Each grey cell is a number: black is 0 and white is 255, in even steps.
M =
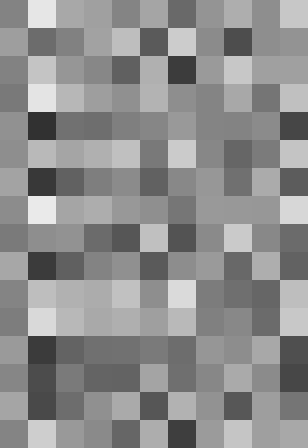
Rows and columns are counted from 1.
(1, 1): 131
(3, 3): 150
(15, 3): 109
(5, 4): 110
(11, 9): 111
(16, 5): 102
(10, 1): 167
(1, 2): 230
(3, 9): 199
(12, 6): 159
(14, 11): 71
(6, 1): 142
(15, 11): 117
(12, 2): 217
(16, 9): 197
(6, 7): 203
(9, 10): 136
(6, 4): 176
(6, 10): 123
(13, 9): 141
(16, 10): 159
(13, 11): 79
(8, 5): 152
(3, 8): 154
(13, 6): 122
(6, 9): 102
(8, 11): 215
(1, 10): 142
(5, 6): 134
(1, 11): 199
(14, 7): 111
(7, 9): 112
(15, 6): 86

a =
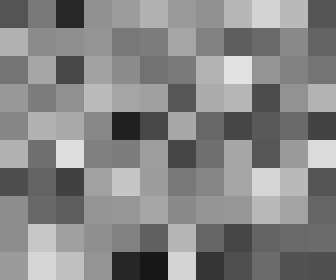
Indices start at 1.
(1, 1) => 84
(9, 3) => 160
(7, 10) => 214
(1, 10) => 211
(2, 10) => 105
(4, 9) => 182
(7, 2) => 99
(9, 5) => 129
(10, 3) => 192
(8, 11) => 163
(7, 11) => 185
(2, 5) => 120
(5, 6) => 72
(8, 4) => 148
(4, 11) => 146
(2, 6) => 125
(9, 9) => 69
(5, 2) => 177
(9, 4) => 143
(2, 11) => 137
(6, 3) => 221
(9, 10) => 99
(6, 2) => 111
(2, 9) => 94
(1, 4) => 144
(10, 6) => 23
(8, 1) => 141
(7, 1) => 77
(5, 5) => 32
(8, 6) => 166
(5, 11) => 106
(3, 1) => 116
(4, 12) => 179

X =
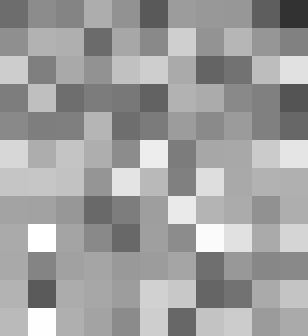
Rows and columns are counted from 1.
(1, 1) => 109
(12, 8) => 195
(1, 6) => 89
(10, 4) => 165
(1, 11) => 50
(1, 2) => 140
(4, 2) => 191
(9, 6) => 159
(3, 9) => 114
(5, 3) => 127
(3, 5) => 193
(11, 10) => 170
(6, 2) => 173
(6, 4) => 174
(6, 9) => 168
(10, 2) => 132
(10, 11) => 137
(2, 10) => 150
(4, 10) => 128
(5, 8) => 138
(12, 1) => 186
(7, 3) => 194
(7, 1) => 197
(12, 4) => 163
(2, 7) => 207
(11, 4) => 167
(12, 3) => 175
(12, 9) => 204
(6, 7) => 124
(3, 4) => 146
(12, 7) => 103
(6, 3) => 196
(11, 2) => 90
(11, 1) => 179

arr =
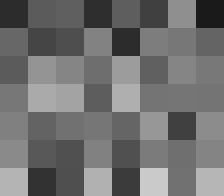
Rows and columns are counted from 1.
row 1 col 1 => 44
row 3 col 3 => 133
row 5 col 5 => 101
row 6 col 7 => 111
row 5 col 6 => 151
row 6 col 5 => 80
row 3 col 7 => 133
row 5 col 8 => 140
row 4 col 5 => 175
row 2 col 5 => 44
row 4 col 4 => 93
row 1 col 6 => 64
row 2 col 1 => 103
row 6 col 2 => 88
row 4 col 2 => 170
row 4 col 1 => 119

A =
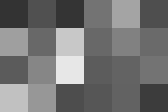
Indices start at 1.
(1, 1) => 51
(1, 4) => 115
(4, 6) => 60
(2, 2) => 104
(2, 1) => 159
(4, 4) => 86
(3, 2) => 134

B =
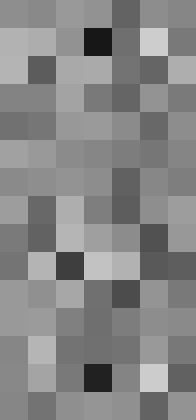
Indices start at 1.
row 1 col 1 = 142
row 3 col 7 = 174
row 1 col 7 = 134
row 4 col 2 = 131
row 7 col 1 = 138
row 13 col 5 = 115
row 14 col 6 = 204
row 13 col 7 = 120
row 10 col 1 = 116
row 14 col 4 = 33
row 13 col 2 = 181
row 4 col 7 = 122
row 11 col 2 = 144
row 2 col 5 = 111
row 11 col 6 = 148
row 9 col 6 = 81
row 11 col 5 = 76
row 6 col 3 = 139
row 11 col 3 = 167
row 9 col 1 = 122
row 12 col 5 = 125
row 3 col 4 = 170
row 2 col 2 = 173
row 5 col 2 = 118
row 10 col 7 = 94
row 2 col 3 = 146
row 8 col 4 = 126
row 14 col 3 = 121
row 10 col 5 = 178
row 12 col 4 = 111
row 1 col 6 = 141
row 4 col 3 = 163
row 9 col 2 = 98
